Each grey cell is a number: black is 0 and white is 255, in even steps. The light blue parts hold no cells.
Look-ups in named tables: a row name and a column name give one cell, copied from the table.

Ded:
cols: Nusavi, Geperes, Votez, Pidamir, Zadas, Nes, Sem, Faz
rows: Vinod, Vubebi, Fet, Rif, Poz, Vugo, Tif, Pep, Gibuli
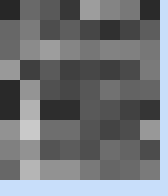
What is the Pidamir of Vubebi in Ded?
94
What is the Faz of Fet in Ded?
119
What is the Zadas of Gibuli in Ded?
121
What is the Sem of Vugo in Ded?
65
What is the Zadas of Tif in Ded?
84
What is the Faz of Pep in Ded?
76
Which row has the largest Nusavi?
Rif

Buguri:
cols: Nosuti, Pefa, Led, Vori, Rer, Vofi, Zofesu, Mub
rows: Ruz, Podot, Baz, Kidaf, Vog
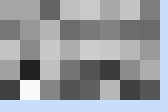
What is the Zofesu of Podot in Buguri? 108
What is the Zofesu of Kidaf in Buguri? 141
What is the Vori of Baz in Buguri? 173
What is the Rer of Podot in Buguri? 122
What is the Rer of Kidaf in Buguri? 82
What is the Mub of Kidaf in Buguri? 172
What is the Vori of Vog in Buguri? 83
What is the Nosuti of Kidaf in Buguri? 162
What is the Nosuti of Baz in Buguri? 195
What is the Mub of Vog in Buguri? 86
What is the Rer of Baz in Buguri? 205
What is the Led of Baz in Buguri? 200
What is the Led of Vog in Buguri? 133
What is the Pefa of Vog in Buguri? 250
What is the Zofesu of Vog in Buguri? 64
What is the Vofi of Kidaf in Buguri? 59
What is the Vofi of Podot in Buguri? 131
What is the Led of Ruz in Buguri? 100
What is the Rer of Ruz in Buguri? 201
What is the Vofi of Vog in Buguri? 183

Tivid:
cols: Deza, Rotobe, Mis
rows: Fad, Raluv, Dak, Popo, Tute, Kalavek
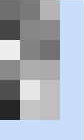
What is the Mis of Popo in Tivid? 171
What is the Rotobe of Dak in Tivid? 131
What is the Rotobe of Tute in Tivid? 230
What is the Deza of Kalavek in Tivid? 38
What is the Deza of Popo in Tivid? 137
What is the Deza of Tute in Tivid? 79
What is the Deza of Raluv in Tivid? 68
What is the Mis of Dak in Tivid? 113
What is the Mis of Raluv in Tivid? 138
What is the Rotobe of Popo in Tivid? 172
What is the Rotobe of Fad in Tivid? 122
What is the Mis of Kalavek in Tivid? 191

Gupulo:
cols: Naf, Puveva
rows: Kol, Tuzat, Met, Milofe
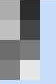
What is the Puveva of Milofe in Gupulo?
231
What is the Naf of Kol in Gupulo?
174
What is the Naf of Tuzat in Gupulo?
193
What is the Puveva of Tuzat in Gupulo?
69
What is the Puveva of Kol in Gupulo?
44
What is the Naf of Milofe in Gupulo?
129
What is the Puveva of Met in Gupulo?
123
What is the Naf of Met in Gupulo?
108

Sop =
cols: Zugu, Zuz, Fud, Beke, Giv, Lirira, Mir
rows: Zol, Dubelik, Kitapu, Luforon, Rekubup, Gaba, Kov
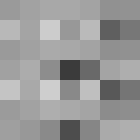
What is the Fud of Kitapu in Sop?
170
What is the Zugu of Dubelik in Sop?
184
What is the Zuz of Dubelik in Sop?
164
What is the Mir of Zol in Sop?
146
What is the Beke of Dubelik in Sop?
152
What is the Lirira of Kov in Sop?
170
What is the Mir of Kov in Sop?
175
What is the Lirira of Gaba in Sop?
140
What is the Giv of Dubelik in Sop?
186
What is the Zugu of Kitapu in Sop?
154
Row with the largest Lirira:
Kov

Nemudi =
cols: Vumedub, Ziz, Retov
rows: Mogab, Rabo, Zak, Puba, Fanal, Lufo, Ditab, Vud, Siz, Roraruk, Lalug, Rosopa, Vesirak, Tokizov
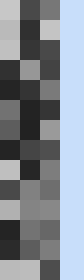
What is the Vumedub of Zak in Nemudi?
192
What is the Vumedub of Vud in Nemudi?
36
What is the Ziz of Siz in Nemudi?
38
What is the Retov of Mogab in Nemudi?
119
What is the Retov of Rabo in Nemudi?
196
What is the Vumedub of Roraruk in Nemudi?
73
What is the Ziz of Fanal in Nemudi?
52
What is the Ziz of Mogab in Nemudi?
73
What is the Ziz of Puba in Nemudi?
151
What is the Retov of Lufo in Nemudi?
53
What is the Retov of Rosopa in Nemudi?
103
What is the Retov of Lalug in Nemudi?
136
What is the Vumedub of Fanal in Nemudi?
37
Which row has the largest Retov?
Rabo

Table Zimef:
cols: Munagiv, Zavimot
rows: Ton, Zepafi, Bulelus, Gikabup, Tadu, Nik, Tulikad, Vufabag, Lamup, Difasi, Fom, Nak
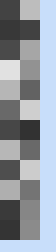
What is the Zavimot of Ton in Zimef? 189
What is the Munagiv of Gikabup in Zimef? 225
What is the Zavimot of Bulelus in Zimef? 166
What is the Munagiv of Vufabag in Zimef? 183
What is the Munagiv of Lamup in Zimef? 78
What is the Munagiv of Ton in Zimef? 67
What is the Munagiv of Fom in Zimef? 58

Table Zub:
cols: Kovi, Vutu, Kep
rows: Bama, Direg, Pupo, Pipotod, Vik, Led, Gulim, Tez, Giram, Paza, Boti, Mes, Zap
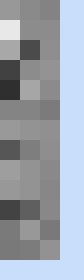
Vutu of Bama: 138
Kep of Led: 123
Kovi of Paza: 152
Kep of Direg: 140
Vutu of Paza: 147
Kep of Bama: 131
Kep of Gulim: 144
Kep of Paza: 135
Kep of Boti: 136
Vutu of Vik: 166
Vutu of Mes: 152
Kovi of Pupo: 168
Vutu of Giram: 147

